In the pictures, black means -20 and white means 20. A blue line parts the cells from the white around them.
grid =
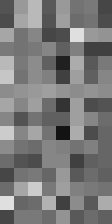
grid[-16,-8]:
-7
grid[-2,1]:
-4
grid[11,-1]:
-4
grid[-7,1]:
1
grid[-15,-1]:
-8
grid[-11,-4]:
-10
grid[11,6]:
-5
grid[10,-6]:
-3
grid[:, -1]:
[-9, -8, 3, -10, -1, 1, 2, -7, -3, -4, -4, -4, -5, -2, 7, -5]
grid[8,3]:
-5
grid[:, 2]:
[9, 9, 1, -1, 2, 2, 4, 5, -2, 6, -3, -8, -1, 12, -3, -1]
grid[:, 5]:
[-2, -3, 15, 0, 7, 5, 2, 5, 5, 7, -2, -10, -6, 0, 2, -6]
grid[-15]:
[-8, 6, 9, -7, 5, -3, -2, -8]
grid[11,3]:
1
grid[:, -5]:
[-6, -7, -9, 1, -5, 0, 5, -3, -5, -2, 1, 1, -4, -1, 8, -3]
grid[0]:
[-7, 4, 9, -6, 4, -2, -1, -9]
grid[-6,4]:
0
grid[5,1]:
-2
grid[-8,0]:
1
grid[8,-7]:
-7
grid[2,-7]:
-2
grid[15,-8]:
-9
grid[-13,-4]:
-5
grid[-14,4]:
-8
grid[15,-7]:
-1
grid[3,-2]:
-10
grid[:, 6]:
[-1, -2, 4, -10, -6, -5, 3, -8, 1, -8, 0, -5, -3, -1, -6, -3]
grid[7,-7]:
1

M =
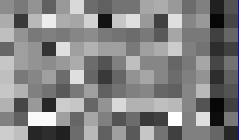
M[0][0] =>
2
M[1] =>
[7, -11, 9, 17, 7, 6, 13, -17, 11, 15, 4, -10, 15, 1, 4, -19, -9]
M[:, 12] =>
[4, 15, 6, 12, -4, -3, -5, 9, 20, -10]
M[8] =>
[0, -5, 19, 19, 5, -4, 6, 0, -7, -3, -11, -10, 20, 0, 15, -18, -1]
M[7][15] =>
-19
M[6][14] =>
9
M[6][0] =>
11
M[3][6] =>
8
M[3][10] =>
5
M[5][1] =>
-1
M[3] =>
[-4, 5, 3, -12, 15, 5, 8, 5, 5, -1, 5, 7, 12, 0, -2, -13, -10]
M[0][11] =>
7
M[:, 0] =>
[2, 7, 10, -4, 11, 10, 11, 8, 0, 12]
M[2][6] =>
2
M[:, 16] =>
[-7, -9, -4, -10, -2, -5, -7, -10, -1, -14]
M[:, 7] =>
[-5, -17, -1, 5, -7, -11, -5, 3, 0, -5]
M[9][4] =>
-15
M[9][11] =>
-2
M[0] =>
[2, -1, 3, -5, 4, 14, -3, -5, -2, -2, 6, 7, 4, -3, 0, -15, -7]
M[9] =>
[12, 10, -14, -13, -15, -3, 9, -5, 5, -6, 11, -2, -10, 0, 0, -4, -14]
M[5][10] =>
6
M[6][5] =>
-1
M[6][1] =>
8
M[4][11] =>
1
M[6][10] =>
1
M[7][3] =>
-14

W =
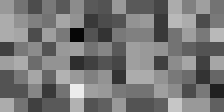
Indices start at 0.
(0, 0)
4
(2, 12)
-2
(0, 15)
-2
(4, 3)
3
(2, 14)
-1
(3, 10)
4
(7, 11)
-5
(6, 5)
17
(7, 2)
-10
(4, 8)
-9
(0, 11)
-9
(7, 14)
4
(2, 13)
5
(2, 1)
6
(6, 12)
2
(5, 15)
-4
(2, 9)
0
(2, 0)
7
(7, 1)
-2
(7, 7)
-5
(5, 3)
-4
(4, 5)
-13
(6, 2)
1
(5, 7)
3
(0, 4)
-6
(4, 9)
5
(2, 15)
9
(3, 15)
-7
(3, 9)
5
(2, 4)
-1
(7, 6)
-7
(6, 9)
-2
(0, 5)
2
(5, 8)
-12

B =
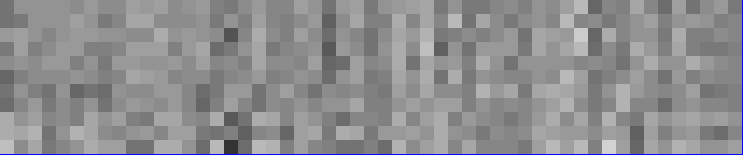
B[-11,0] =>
-2
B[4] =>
[2, 3, 2, 4, 4, 0, 3, -1, 4, 4, 3, 3, 4, 2, 5, 1, 2, 0, 6, 2, 2, 1, 5, -4, -3, 5, 1, 2, 7, -2, 6, 3, 4, 0, 7, 3, -2, 3, 3, 3, 3, 1, 2, 1, -2, 3, 7, 3, 3, 7, 4, 2, 1]
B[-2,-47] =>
6
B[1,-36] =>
0
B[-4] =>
[-3, 1, 4, -1, 2, 0, 3, -2, 2, 4, 3, 2, 4, 1, -4, 0, 5, 1, -2, 2, 1, 3, 1, 3, 3, 6, 0, 0, 3, 5, 3, 5, 5, 0, 3, 1, 2, 1, 3, 5, 8, 2, -1, 1, 8, 1, 1, -3, 2, 3, 1, 1, 0]
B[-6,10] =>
5
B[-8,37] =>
-1
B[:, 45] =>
[6, 3, 3, 7, 3, 5, 4, 1, -1, -5, -4]
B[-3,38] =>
4
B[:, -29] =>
[4, 2, 3, 4, -3, 3, 1, 3, -3, 7, -2]
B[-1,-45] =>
5
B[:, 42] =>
[-4, 2, -4, -3, 2, -2, -1, -1, 0, 2, 0]
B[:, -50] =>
[3, 3, 1, 2, 4, 2, -2, -1, 1, -2, -1]
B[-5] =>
[-2, 3, 0, -2, 3, -4, -2, -3, 3, 2, 2, 4, 4, 1, -3, -1, 4, 4, -2, 2, 5, 1, -2, 2, 1, 2, 0, -1, 5, 2, 6, 2, 2, 0, 8, 4, 6, -1, 6, 7, 6, 4, -1, 3, 8, 4, 2, 1, 2, 5, -2, -1, 0]
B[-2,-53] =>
7
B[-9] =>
[4, 5, 3, 1, 3, 4, 4, 3, 3, 2, 2, 7, 3, 4, 3, 2, -7, 1, 7, 2, 0, 5, 2, -3, 3, 1, -2, 2, 6, 4, 8, -1, 0, 2, 0, 2, 4, -2, 6, 5, 4, 12, -4, 7, 1, 3, 3, -1, 7, 0, 0, 2, 1]
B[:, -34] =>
[1, 1, 2, -1, 2, 0, 2, 2, 6, 2, 8]
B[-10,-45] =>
1
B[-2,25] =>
6
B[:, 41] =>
[9, 1, 12, 9, 1, 5, 4, 2, 6, 4, 9]
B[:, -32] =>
[5, 2, 5, 2, 1, 3, 1, 3, 5, 5, 5]
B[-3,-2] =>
5
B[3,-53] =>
-1
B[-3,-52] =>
3
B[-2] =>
[7, 6, 8, -2, 3, 8, 6, 2, 1, 3, 4, 1, 5, 5, -1, -2, 0, -5, 1, 2, -4, 5, 6, -1, 7, 6, -1, 4, 4, 5, 3, 7, 3, 2, -1, 2, 1, 2, 6, 5, 4, 4, 2, 5, 4, -5, 5, 0, 3, 4, -1, -3, 1]
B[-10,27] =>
0
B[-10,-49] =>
3
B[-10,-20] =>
-2
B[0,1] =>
3
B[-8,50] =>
-1
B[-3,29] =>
1
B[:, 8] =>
[2, 1, 3, 1, 4, 1, 3, 2, 5, 1, 5]

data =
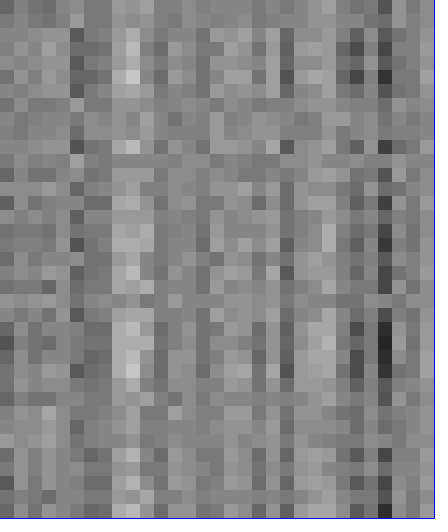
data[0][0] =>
-4
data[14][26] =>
-1
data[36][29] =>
-1
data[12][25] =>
-2
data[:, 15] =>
[1, 0, 4, -1, 3, 1, 4, -1, 4, 4, 4, -1, 2, 3, -1, 3, 4, 5, -2, 3, 4, 1, 5, -1, 2, 0, 2, 0, 2, 0, 2, 1, -1, -1, 0, 1, -1]
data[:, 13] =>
[2, 2, 1, 2, 1, 2, 0, 2, 1, 0, 1, 2, 2, 1, 3, 0, 1, 1, 3, 1, 1, 1, 1, 3, 2, 3, 2, 2, 2, 2, 1, 1, 2, 2, 3, 2, 3]
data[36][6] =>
-4
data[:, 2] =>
[-2, -1, 2, 1, 2, 0, 2, -1, 0, 1, 2, 0, -2, 2, -2, 2, -1, 0, -1, 1, -1, 3, 1, -2, -2, -2, 1, 1, -2, 2, 2, 3, 0, 0, -1, -1, -2]
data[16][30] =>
2
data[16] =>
[-2, -1, -1, -2, 2, -2, -1, -1, 6, 5, 7, -1, 0, 1, -2, 4, 1, 1, 1, 3, -2, 0, 2, 7, 0, -3, -1, -9, 2, -2, 2]
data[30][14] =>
0
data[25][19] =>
3
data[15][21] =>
0
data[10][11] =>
-2
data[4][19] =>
5
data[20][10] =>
7
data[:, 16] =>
[1, 1, 3, 5, 3, 5, 2, 2, 0, 1, 4, 1, 1, 3, 3, 1, 1, 2, 3, 5, 1, 3, 2, 4, 2, 4, 5, 4, 1, 4, 3, 3, 4, 3, 4, 1, 4]
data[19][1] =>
2
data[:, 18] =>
[-1, -1, 1, -2, 1, -2, 2, -1, 3, 3, 1, -1, -1, 1, -3, 3, 1, 2, -2, -1, 1, 2, 2, -3, -2, -4, -2, -2, 0, -1, 1, 2, -3, -2, -3, 0, -4]
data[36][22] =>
6
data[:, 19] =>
[1, 0, 5, 4, 5, 5, 5, 0, 2, 3, 6, -1, 1, 4, 2, 4, 3, 5, 1, 6, 3, 3, 5, 3, 3, 3, 6, 3, 1, 3, 4, 3, 3, 2, 3, 1, 3]
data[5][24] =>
-4
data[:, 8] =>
[4, 3, 4, 5, 4, 7, 5, 3, 3, 3, 6, 1, 4, 3, 6, 4, 6, 7, 4, 6, 6, 1, 5, 7, 7, 7, 7, 4, 4, 2, 3, 1, 5, 3, 5, 4, 7]
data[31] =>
[4, 2, 3, 5, 2, -2, 0, 1, 1, 3, -1, 0, 2, 1, 1, 1, 3, 1, 2, 3, -1, 3, 1, 0, -1, -1, 2, 1, -1, 2, 2]
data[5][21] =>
4
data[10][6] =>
-2
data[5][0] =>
-2
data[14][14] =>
-1
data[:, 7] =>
[-1, -1, 0, -2, 0, -2, 1, -1, 1, 2, -1, -1, -1, 1, -3, 1, -1, 0, -2, -1, -1, 2, 0, -3, -2, -3, -2, -1, -1, 0, 1, 1, -2, -1, -3, -1, -3]
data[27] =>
[-2, 3, 1, 2, 2, -1, -2, -1, 4, 7, 0, -2, 2, 2, 0, 0, 4, 3, -2, 3, -3, 4, 4, 3, 0, -5, 0, -6, 0, 1, 3]
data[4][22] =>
2
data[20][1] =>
-1

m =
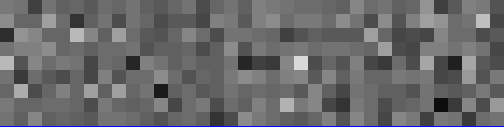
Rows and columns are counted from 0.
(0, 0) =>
-1
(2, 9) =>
-3
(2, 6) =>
1
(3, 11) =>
-5
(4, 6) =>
-9
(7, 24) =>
-12
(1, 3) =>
5
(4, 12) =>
-5
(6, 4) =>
0
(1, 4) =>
-3
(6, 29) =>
-7
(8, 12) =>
-4
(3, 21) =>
-1
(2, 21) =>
-7
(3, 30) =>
0
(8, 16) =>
-8
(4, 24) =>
-7
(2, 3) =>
-4
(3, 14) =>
-8
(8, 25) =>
1
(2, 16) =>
-2
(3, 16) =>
2
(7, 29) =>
-4
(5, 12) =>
-3
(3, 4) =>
-4
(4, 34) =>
-6
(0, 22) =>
-3
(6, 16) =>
-2
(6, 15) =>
-5
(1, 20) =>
-3
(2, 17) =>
-2
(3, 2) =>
0
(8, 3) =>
-5
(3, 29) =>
-9
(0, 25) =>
1
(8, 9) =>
-3
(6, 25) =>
-2
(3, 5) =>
-3
